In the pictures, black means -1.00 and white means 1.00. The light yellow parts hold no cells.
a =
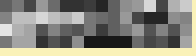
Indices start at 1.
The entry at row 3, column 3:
0.29
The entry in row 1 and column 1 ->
-0.25
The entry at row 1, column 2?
-0.07
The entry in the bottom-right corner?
0.29
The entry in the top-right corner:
0.59
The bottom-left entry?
-0.07
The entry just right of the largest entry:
0.39
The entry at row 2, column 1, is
0.03
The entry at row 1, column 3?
-0.45
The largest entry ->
0.79

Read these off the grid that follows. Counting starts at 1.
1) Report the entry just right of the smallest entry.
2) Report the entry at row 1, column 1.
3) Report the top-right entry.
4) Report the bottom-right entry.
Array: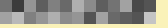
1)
0.17
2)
-0.10
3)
-0.34
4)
0.54

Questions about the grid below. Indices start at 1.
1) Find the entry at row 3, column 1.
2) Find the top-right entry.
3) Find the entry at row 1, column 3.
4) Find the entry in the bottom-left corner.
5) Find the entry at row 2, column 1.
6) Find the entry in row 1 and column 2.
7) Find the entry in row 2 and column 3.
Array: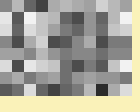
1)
0.72
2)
0.26
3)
-0.21
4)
-0.30
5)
0.80
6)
0.44
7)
0.90

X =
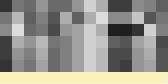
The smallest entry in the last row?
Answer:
-0.60
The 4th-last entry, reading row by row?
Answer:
-0.52
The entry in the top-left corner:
-0.60
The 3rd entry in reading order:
-0.17
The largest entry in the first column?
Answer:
0.08
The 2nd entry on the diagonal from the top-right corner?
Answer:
-0.33
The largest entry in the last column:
0.00
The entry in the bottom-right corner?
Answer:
-0.33
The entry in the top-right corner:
-0.25
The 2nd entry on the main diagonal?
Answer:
0.44

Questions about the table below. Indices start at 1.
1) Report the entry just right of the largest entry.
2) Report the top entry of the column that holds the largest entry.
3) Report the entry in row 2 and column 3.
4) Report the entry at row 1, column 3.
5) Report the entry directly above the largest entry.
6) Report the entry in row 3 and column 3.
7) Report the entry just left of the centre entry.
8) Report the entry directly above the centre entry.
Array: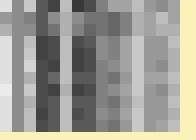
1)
0.10
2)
0.75
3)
0.00
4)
0.57
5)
0.75
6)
0.10
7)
-0.48
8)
-0.40

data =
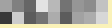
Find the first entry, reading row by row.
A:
0.27
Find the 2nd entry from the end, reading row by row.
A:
0.35
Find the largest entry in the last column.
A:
0.69
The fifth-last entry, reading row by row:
0.35
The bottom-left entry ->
-0.56

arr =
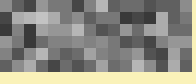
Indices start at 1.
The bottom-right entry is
-0.25
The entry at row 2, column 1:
-0.45
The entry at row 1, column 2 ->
-0.25
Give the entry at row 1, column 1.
0.10
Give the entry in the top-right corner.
0.10
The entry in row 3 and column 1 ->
-0.55
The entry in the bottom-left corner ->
-0.25
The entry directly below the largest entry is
0.27
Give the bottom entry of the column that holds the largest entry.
-0.15
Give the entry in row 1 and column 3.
-0.45
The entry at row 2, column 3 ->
0.43
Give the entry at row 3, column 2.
0.02
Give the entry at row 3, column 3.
-0.55

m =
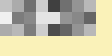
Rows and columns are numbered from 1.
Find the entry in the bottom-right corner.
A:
0.44
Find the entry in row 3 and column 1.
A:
0.34
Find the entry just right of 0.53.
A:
0.34
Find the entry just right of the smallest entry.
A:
-0.12
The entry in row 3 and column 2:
0.44
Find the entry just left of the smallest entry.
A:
0.61
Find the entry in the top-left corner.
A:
0.53

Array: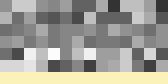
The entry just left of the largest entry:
0.50
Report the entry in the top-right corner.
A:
-0.60
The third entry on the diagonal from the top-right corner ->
0.05
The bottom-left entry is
0.69
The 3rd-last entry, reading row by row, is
-0.05
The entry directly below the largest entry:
-0.42
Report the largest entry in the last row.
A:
0.79
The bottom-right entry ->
0.33
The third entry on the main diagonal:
0.05
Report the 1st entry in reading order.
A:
0.14
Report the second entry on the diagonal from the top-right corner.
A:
0.33
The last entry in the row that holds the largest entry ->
-0.33
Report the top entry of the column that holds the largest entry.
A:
0.05
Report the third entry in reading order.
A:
0.59
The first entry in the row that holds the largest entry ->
-0.13

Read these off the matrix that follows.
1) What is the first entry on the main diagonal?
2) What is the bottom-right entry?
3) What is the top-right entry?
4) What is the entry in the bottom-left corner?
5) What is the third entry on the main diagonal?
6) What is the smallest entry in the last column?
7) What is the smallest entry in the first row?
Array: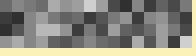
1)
-0.15
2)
0.62
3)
-0.05
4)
0.15
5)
0.05
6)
-0.53
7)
-0.62

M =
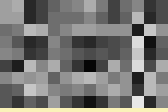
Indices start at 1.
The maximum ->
0.81
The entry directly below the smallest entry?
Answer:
0.45
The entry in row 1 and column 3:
-0.69
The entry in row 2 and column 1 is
0.25
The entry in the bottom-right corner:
0.05
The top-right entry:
-0.41
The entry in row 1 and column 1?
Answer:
0.25
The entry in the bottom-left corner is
-0.32
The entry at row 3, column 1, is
-0.14
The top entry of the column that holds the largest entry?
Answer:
0.05
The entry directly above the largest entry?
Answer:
-0.59
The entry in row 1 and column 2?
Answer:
0.35
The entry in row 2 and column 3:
-0.69
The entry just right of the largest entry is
-0.69
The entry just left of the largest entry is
-0.32
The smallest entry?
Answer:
-0.96
